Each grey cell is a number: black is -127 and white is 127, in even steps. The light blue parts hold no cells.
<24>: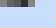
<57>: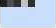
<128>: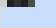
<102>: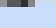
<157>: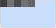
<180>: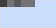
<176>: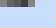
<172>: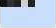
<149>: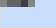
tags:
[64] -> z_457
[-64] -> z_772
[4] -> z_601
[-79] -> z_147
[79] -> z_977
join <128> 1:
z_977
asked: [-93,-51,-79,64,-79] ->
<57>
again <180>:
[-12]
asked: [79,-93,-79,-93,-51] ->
<128>

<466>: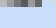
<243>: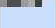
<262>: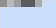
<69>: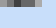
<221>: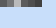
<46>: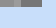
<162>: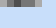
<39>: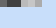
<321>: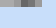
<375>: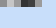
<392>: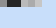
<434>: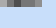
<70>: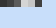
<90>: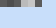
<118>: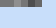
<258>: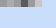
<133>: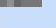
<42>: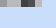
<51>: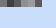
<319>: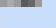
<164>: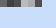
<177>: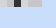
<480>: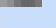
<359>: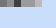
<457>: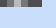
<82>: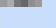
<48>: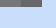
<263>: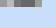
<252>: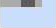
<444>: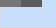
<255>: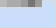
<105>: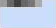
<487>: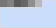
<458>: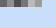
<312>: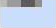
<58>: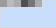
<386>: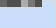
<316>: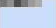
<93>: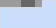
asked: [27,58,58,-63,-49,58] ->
<42>
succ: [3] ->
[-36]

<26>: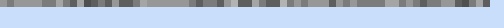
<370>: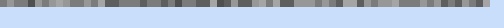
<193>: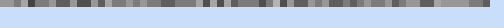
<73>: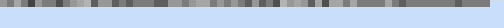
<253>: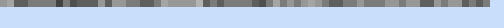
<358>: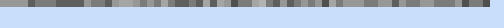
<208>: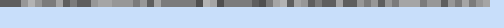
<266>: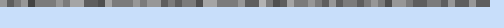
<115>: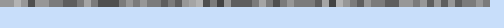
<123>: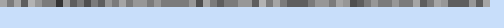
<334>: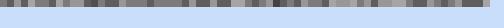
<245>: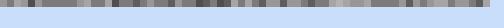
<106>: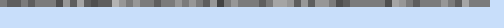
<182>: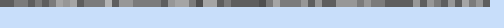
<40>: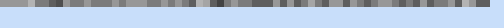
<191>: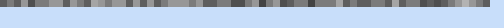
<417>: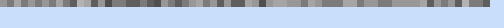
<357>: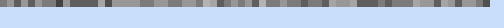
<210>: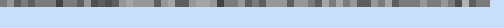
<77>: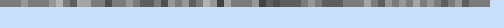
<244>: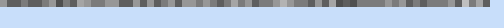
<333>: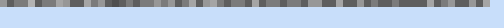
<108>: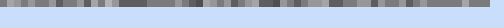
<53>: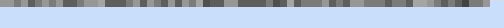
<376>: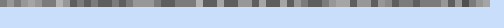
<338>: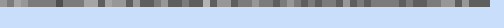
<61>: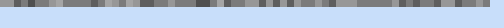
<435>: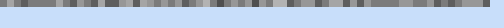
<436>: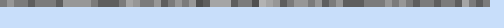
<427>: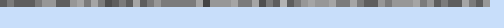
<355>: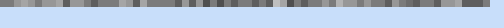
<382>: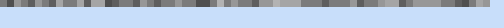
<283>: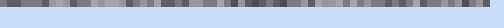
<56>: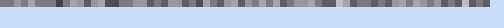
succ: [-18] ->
[-33]
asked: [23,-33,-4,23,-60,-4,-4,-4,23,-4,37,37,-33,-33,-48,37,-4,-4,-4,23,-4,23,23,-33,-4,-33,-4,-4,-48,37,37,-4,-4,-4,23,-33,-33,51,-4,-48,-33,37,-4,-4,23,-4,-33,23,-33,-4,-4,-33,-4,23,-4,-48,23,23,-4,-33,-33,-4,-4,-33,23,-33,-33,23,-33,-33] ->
<266>
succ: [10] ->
[-33]

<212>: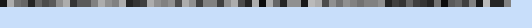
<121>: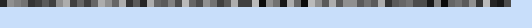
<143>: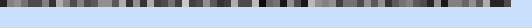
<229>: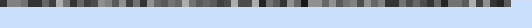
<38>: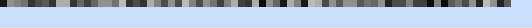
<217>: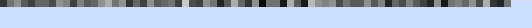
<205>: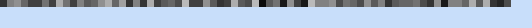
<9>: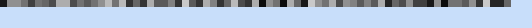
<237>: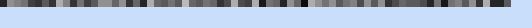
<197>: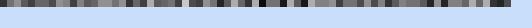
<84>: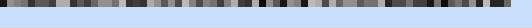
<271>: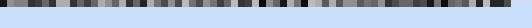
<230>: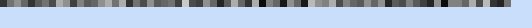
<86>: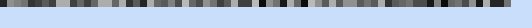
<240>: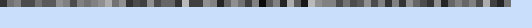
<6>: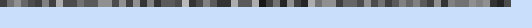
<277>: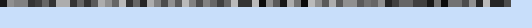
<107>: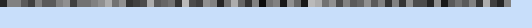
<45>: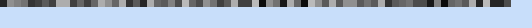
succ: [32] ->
[-75]
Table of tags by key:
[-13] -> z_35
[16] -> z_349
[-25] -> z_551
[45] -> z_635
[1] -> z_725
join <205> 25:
z_551

